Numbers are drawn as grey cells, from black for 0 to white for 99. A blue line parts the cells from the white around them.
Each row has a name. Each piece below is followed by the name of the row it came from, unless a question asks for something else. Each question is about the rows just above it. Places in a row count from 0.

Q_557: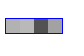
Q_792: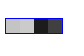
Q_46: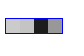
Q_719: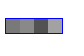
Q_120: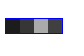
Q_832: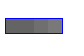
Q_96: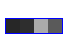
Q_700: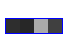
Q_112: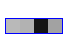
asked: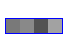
Q_719
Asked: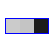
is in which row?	Q_46
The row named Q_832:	[39 39 43 47]
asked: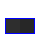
Q_700
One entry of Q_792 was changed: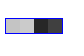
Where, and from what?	2, [11]

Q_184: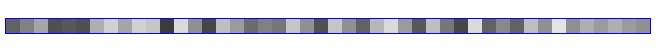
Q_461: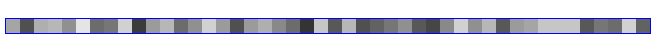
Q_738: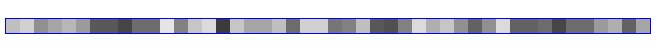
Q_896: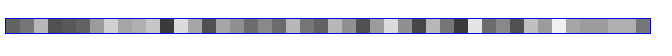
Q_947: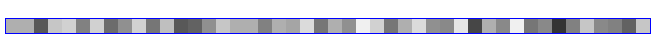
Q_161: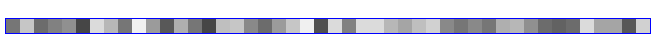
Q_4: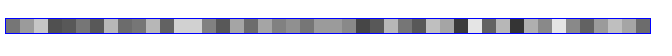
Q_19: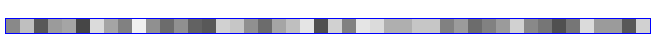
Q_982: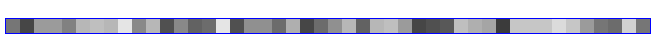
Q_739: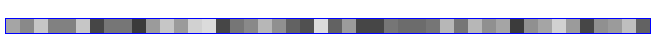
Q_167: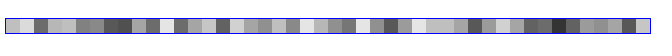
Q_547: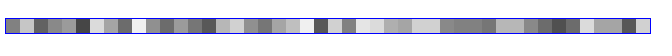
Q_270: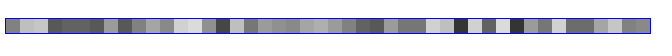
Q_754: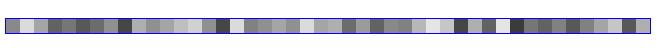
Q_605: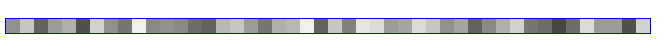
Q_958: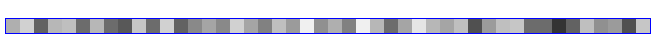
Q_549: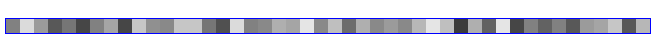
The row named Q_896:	[38 46 71 31 34 38 60 81 64 68 77 23 85 64 31 64 56 42 53 42 71 46 38 71
 56 31 60 85 56 27 71 46 23 89 42 53 31 74 60 93 64 60 60 68 68 46]
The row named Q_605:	[56 77 38 60 68 31 81 56 46 93 53 56 53 42 38 71 77 60 46 68 71 93 38 77
 50 89 85 60 64 85 77 56 64 38 53 68 81 46 42 27 42 85 60 60 31 81]
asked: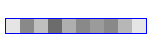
Q_549
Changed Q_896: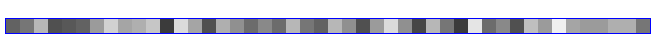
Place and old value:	15, [64]
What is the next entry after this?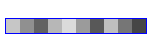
[85]
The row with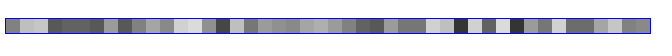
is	Q_270

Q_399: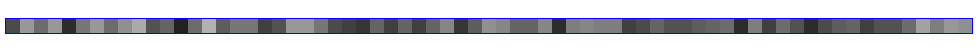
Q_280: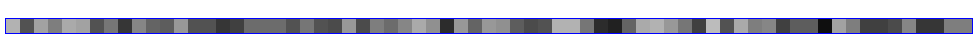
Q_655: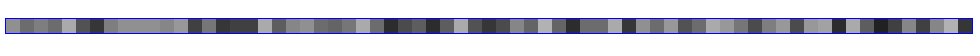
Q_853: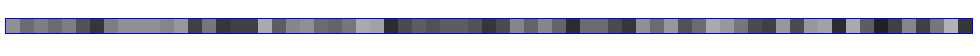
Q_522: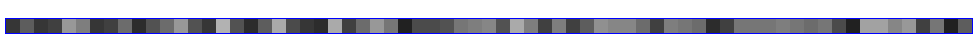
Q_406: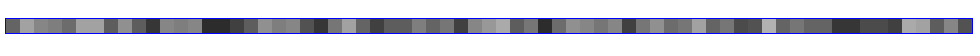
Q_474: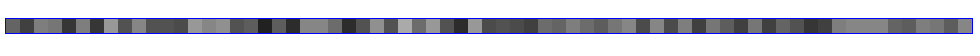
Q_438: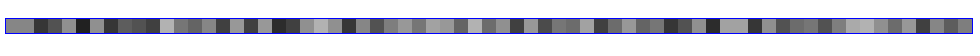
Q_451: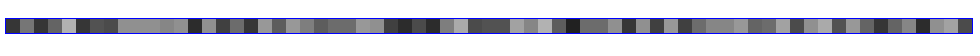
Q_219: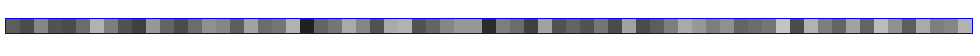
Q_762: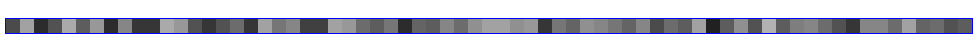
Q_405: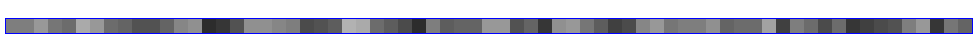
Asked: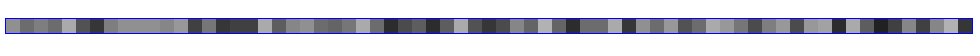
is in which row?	Q_655
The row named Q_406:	[39 63 52 49 42 63 63 36 56 36 21 52 49 52 17 17 25 36 56 49 52 32 21 46
 63 39 25 36 36 49 39 46 25 52 59 66 36 46 17 42 56 52 46 52 25 46 56 42
 46 63 39 46 29 32 69 39 46 39 39 21 21 29 29 25 66 63 36 52 32]
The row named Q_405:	[49 49 59 46 42 66 59 42 39 32 32 39 52 56 17 21 32 56 56 52 49 29 32 36
 69 66 42 36 29 17 49 36 39 39 59 59 32 39 21 56 59 46 36 25 29 52 59 46
 49 49 56 39 42 42 63 25 49 42 29 42 21 25 29 32 49 59 21 46 39]
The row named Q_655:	[56 42 49 42 66 32 21 49 56 56 56 52 59 25 46 21 25 25 66 36 52 56 42 39
 46 66 42 17 29 36 17 36 66 32 21 29 52 39 69 39 17 42 42 66 21 56 42 59
 32 42 66 59 46 29 49 59 29 59 63 17 66 36 13 25 52 25 52 69 21]
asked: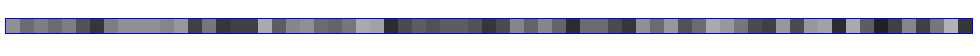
Q_853
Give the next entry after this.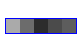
[17]

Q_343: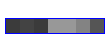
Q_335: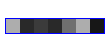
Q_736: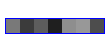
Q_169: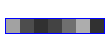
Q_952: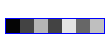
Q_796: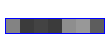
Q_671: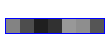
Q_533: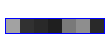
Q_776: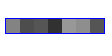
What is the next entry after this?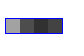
[43]
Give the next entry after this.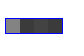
[55]
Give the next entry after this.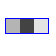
[40]
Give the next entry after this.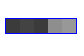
[36]

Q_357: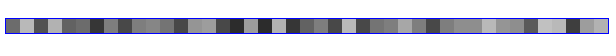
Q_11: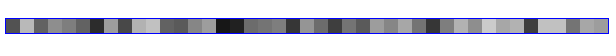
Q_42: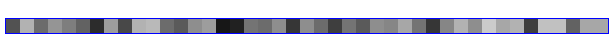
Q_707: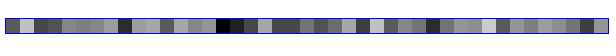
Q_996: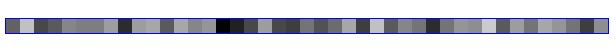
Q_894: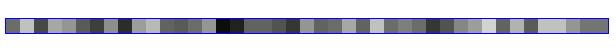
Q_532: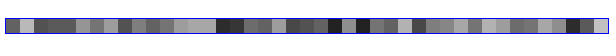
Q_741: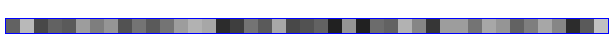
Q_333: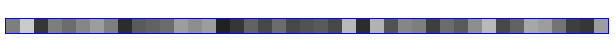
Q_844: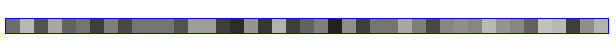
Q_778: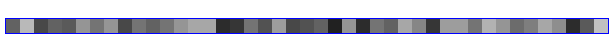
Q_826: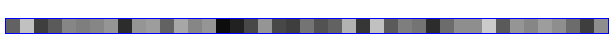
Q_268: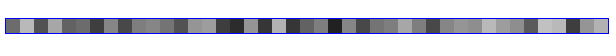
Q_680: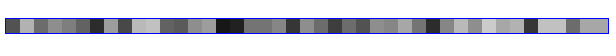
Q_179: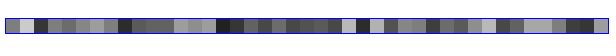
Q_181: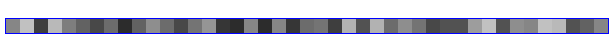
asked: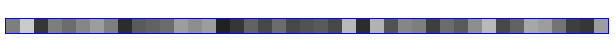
Q_333
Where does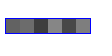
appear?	Q_268
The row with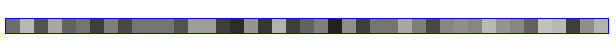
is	Q_844
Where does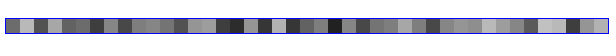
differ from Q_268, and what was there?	36, [55]
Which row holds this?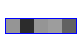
Q_826

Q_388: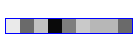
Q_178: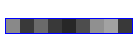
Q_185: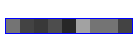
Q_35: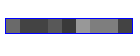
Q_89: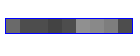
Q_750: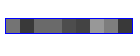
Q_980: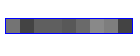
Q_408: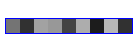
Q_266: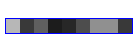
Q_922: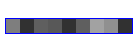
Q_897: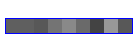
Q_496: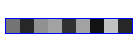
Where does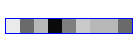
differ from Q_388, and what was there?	2, [75]
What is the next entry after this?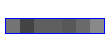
[49]
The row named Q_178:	[53 22 41 22 15 30 56 63 22]
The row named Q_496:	[45 15 56 63 19 63  7 75 15]

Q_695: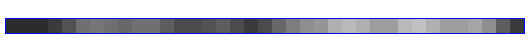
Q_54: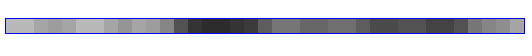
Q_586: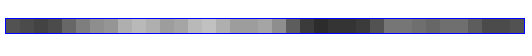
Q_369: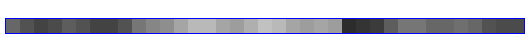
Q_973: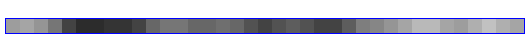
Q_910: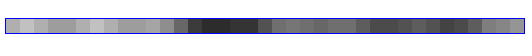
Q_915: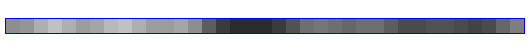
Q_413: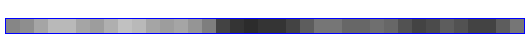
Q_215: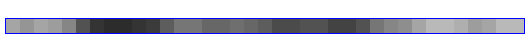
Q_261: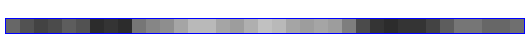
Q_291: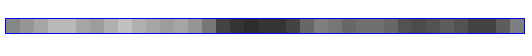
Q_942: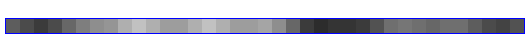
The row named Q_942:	[36 29 23 29 40 49 55 58 68 75 68 61 61 68 75 68 61 61 64 55 40 23 17 20
 20 23 32 43 46 43 40 43 43 36 29 26 32]
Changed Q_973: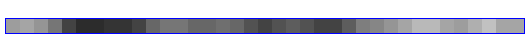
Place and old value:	35, [68]
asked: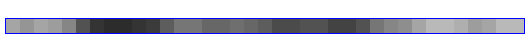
Q_215

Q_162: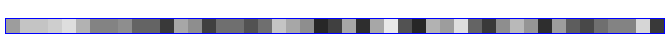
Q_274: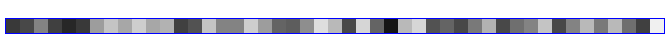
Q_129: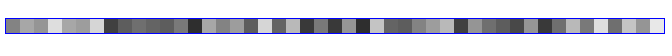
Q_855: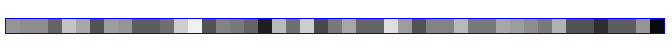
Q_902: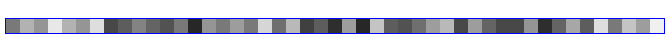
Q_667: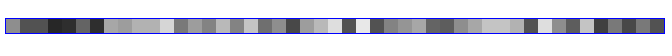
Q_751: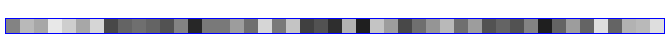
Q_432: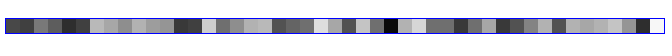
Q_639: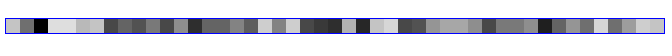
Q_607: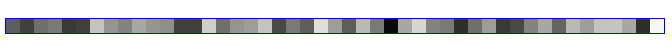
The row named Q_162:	[61 76 76 80 86 69 51 51 55 39 39 22 65 55 25 43 43 32 43 76 65 55 15 25
 65 18 65 90 32 15 69 61 86 39 22 55 72 58 18 61 36 28 43 51 51 83 22]
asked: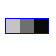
Q_432

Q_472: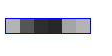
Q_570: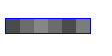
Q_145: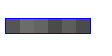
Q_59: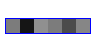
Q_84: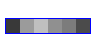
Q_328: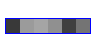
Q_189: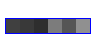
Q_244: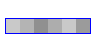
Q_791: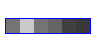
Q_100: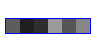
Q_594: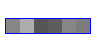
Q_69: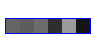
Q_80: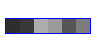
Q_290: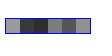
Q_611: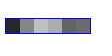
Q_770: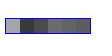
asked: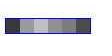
Q_84
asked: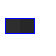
Q_472
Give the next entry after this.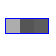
[52]
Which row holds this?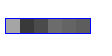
Q_770
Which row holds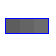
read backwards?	Q_770
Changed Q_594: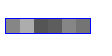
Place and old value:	5, [48]

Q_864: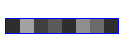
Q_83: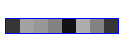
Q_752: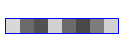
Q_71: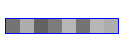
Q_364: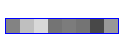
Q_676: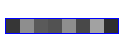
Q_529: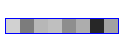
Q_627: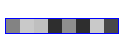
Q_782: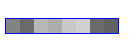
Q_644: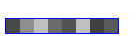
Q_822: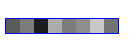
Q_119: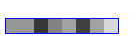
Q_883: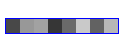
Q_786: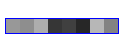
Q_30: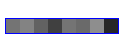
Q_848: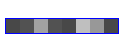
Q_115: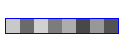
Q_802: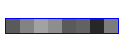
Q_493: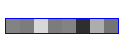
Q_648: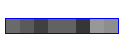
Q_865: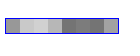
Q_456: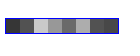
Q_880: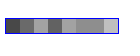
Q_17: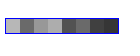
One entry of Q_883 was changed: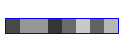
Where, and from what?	2, [63]
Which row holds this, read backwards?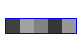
Q_119
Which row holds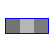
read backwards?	Q_71
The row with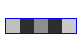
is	Q_627
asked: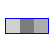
Q_115
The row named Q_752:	[84 41 32 81 41 28 48 81]

